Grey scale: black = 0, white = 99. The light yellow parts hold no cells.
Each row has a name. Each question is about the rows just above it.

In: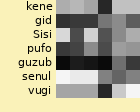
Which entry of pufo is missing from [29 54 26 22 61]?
[58]
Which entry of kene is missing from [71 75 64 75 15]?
[67]
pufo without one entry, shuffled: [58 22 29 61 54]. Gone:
[26]
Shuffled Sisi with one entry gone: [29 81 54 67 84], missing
[32]
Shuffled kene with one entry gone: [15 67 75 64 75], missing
[71]
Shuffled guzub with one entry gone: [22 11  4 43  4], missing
[8]

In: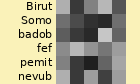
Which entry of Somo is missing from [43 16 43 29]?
[19]
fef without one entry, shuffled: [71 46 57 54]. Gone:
[61]
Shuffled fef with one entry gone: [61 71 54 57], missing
[46]
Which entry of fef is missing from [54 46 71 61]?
[57]
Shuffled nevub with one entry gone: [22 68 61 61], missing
[25]

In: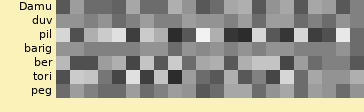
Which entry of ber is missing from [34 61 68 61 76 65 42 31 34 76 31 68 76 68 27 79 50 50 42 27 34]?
[72]
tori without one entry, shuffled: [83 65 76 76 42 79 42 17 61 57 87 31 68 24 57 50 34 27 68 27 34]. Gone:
[46]
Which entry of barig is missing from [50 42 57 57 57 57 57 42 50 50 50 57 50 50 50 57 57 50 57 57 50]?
[53]
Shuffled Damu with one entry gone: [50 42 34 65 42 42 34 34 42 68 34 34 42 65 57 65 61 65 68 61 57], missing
[38]

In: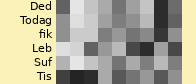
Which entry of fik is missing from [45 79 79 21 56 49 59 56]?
[53]
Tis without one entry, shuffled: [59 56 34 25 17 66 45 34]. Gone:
[14]
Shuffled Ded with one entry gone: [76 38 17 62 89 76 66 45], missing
[42]
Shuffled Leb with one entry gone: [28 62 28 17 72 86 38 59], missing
[82]

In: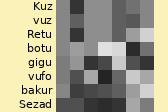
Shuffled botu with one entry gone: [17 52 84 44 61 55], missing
[87]
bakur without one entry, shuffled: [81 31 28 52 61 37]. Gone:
[24]
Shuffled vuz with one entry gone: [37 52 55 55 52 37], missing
[34]

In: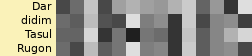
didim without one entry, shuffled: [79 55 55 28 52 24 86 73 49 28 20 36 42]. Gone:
[32]
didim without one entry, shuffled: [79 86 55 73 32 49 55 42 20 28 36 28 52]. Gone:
[24]

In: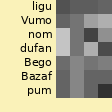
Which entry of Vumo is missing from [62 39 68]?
[45]
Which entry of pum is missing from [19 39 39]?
[52]
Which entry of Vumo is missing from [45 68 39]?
[62]
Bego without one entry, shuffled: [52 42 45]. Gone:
[49]
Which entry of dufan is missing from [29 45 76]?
[68]

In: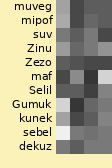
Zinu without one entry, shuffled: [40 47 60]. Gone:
[57]
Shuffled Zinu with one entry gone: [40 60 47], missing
[57]
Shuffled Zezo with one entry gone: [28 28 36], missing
[32]

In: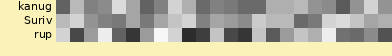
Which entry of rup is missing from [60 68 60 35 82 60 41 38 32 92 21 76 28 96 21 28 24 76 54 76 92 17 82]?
[44]
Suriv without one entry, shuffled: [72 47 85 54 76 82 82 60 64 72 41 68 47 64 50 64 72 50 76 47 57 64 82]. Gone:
[79]

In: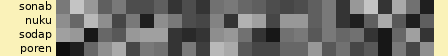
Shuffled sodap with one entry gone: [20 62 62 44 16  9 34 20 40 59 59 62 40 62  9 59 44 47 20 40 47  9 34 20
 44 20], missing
[55]
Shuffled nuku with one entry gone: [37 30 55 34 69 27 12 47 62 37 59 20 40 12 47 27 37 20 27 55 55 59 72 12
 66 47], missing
[51]
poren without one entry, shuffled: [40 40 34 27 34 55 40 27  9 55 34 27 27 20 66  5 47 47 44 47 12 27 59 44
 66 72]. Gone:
[24]
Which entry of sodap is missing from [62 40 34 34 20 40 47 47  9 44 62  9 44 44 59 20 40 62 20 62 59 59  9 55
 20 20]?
[16]

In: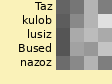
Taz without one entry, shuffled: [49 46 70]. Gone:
[39]
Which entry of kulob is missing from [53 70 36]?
[87]
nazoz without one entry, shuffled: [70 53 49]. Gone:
[42]
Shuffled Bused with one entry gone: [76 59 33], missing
[63]

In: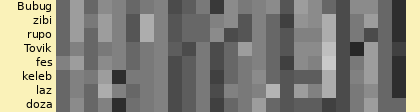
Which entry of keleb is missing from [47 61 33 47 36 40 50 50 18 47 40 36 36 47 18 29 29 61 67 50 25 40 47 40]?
[54]
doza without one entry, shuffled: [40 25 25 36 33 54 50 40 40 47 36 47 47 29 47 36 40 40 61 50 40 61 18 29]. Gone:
[43]
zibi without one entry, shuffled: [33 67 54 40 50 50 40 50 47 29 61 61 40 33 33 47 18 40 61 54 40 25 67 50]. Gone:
[57]

